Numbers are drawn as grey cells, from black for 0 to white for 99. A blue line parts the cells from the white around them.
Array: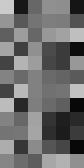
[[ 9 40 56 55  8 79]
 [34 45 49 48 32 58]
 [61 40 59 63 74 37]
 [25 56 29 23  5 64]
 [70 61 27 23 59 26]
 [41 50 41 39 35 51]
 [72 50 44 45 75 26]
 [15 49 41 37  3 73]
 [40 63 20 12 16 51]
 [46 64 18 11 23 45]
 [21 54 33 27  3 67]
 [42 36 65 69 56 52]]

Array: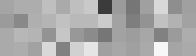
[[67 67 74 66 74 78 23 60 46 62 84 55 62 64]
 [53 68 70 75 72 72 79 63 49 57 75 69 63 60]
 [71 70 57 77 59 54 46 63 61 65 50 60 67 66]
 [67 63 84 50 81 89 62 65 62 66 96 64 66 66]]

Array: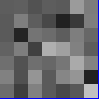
[[37 32 36 35 60 48 36]
 [49 36 28 13 22 49 35]
 [14 45 42 36 49 40 35]
 [49 25 68 62 50 36 38]
 [32 43 40 46 66 51 43]
 [31 58 35 52 58 13 50]
 [24 50 35 28 34 75 42]]

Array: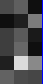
[[37  6 29]
 [12 48  6]
 [35 10 24]
 [40  6 24]
 [85 53 12]
 [29 27 38]]

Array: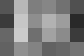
[[71 49 52 44 31 33]
 [77 55 69 61 16 23]
 [79 43 63 54 23 40]
 [56 51 38 40 45 38]]

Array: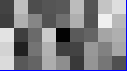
[[74 30 33 34 73 33 76 86 26]
 [68 52 32 43 68 32 93 72 24]
 [24 41 79  1 35 39 64 68 88]
 [13 45 69 25 26 59 50 65 82]
 [34 39 67 55 22 58 46 31 85]]

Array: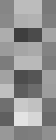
[[73 73 47 52]
 [68 69 49 53]
 [24 29 64 67]
 [64 66 51 60]
 [72 72 48 48]
 [30 33 62 63]
 [36 42 61 74]
 [78 75 45 43]
 [88 83 41 37]
 [48 49 56 59]]

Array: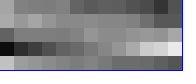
[[50 49 48 50 39 35 37 36 32 29 20 32 64]
 [59 64 58 53 53 54 52 52 50 43 34 34 66]
 [49 49 49 48 51 58 54 54 57 59 57 65 38]
 [18 24 31 38 41 47 52 58 66 79 82 91  5]
 [61 58 54 51 48 51 47 42 42 41 37 33 75]]
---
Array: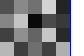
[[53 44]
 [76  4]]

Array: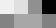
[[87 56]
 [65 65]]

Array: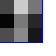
[[79 46]
 [47 15]]

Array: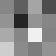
[[37 64]
 [14 57]]

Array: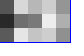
[[84 71]
 [43 47]]

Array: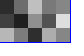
[[42 74]
 [12 56]]
